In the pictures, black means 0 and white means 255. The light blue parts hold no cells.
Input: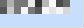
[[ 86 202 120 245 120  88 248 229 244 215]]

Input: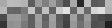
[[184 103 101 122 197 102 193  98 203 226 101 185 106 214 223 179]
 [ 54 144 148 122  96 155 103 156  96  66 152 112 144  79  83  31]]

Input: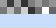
[[119 185 115 207  51 110 254 101]]

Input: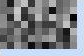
[[107 110 199  56 150 161 111  17 103 126 179]
 [142 102  79 169  43 100  61  60 122 193  82]
 [ 65 104 126  59 138 121 148 164  68  37 142]]

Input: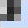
[[209  36  81]]

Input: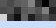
[[ 75  82  44  90  99  82 128  35]]

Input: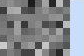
[[ 61 167 174  79  69 125 143 122 111 128]
 [119  70 159  56 128 139  76  91  49 187]
 [ 99 129 139 125 128 135 127 150 140 105]
 [102 126 109  67  68 188 133  87  41 166]]

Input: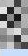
[[228  36 182 133]
 [219  45 126 174]
 [127 145  45 197]]

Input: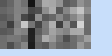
[[102 110 130 126  70  78 142 172  88 134 170 196 140]
 [102  63 125 199 117  69 124 175  64 148  86 212 107]
 [110 120 119 101  34 108 171 153 117  79 109 128 158]]
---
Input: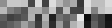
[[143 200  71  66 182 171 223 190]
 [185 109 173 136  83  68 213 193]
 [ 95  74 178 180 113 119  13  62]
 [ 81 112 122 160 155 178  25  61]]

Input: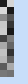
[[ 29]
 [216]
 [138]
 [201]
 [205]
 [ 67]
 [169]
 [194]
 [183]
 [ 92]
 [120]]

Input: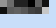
[[147  33   0  17]
 [ 14  97  65 198]]

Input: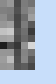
[[139  74 114]
 [128  82 144]
 [140  71 158]
 [151  73  88]
 [193  87  58]
 [162  78  85]
 [ 29  54 214]
 [150  75 114]
 [157  81  88]
 [150  85  71]]

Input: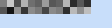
[[127  78 111 155  97  44  48]
 [ 85 146 138  69 125 185 190]]

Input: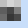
[[191 200]
 [ 94 126]
 [107  73]]

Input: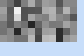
[[132  66 170 157  86 135]
 [160 241  84 172 112 130]
 [146 214 164 128 137  86]
 [117 128  38 144 123 140]
 [115  38 160 159  44 140]
 [147 115 183 186  43 163]]

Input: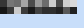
[[ 54 108  76 108  74 216]
 [ 22 201  26  46  34  33]]

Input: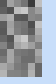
[[ 88 138  59]
 [ 97 189 135]
 [158  89 136]
 [ 93 123  79]
 [ 89 127  95]
 [103 182 128]
 [131 165 159]
 [107 121 110]
 [122 130 109]
 [168 123 168]
 [180 130 177]]
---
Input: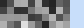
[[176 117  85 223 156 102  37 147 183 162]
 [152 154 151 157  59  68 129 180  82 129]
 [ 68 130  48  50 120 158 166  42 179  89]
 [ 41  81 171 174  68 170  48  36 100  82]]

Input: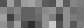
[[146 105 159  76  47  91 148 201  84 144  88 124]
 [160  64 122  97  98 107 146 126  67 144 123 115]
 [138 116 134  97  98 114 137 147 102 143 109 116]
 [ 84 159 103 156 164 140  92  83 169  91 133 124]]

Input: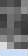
[[220 153  93  79]
 [140 112 149 130]
 [ 96 103  84  56]
 [ 68 110  71  62]
 [ 58 110  98  71]
 [116 123 109 146]
 [ 73  85  68 133]]

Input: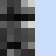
[[ 26 119  74  49  45]
 [ 54  13   9  85 129]
 [ 45  82  61  66  75]
 [ 51  72  59  72  82]
 [ 92  70  79 171 214]
 [ 30  20   7  13  26]
 [ 95  33  67 102 109]
 [ 87  58  64 160 205]]

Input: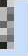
[[ 33 175]
 [137 111]
 [207 143]
 [103 169]
 [184  98]
 [184 130]
 [ 45 207]]

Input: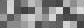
[[ 88 138 139 157 187  80 112 102  95 209 174  67]
 [157  90 126 185 207 178 147 212  91  76  72  99]
 [111 214  82  64  83 185 102 179 216  64 173 216]
 [108 208  91 130 189 163  81  80  71 180 141 175]]

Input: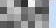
[[ 90  81 121 172  93 186 155]
 [176 155 168 100 131 157 126]
 [ 82 180 198 116 140  67  79]
 [165 202 101  46 241 137 108]]
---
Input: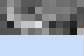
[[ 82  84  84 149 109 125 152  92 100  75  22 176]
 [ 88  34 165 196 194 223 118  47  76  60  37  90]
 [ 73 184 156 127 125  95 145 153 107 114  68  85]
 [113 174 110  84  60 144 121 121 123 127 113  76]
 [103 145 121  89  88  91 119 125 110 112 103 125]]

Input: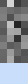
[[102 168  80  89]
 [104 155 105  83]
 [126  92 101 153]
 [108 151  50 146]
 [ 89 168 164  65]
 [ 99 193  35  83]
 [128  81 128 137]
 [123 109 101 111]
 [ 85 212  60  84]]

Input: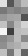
[[192 118 201 100]
 [143 168 176 193]
 [136 151 188 137]
 [244  63 188 193]
 [194 135 181 211]
 [152 163 166  82]
 [120 138 129 139]
 [224  86 152 187]]

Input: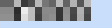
[[144 144  50 221 188  63 136 143  53 144  68 173  70]
 [139 139  44 235 189  68 138 138  54 141  72 177  77]
 [100 100 184  57  78 185 118 101 186  99 179  86 183]]

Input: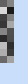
[[105 162]
 [174  59]
 [189  47]
 [ 42  77]
 [134  79]
 [ 55 167]
 [ 64 128]
 [216  27]
 [ 97 132]]

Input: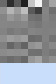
[[116 107 114 103 150 162 130 142]
 [139 143 141 144 113 112 125 118]
 [128 101 118  99 146 153 125 136]
 [143 157 150 158 106 110 129 115]
 [131 121 127 122 133 130 128 130]
 [134 133 133 135 124 119 128 126]
 [133 151 140 153 114 110 131 123]
 [146 181 156 190  90  61 133 110]
 [106  45  89  31 196 243 126 162]]
